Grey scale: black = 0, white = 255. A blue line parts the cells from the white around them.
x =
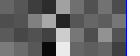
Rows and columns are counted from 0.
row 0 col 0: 101
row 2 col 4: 205
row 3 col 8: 63
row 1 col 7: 93
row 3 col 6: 94
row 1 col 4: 36
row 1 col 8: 118
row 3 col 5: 102
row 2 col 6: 78
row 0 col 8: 76
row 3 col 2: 88

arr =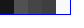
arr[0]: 22
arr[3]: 63

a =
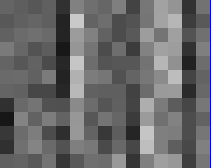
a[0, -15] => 100
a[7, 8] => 96
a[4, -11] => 39
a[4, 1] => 87
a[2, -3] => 160
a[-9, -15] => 122
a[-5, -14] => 105
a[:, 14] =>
[114, 89, 112, 127, 109, 99, 104, 119, 98, 118, 128, 118]
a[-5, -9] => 108
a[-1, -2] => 62
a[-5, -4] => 123
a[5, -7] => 81
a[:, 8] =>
[127, 76, 76, 110, 87, 81, 95, 96, 102, 93, 104, 153]
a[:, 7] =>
[102, 110, 98, 76, 84, 118, 95, 85, 116, 56, 74, 108]
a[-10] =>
[97, 107, 112, 106, 36, 156, 129, 98, 76, 89, 157, 116, 160, 83, 112]
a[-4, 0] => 23
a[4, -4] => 182
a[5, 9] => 100
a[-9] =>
[122, 103, 83, 93, 24, 150, 117, 76, 110, 60, 130, 161, 157, 50, 127]
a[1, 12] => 182
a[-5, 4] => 80
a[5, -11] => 35
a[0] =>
[100, 94, 87, 96, 49, 129, 111, 102, 127, 67, 119, 162, 148, 50, 114]
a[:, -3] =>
[148, 182, 160, 157, 145, 189, 155, 92, 130, 125, 94, 152]
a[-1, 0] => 96
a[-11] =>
[88, 96, 101, 95, 35, 201, 99, 110, 76, 83, 117, 163, 182, 61, 89]
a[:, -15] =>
[100, 88, 97, 122, 100, 106, 100, 48, 23, 56, 48, 96]
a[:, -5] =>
[119, 117, 157, 130, 115, 119, 108, 174, 155, 197, 190, 127]
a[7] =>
[48, 105, 116, 81, 80, 138, 108, 85, 96, 68, 174, 123, 92, 70, 119]

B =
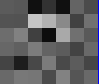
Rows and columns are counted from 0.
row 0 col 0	91
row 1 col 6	113
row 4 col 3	123
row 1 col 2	197
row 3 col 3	99
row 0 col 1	88
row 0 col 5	100
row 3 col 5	67
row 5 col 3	75
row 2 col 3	13
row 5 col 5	85
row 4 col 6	69
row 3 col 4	92

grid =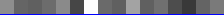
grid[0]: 142
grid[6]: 253
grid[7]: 106
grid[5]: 70
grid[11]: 112
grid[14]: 100

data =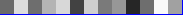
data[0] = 106
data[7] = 122
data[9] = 38
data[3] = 180
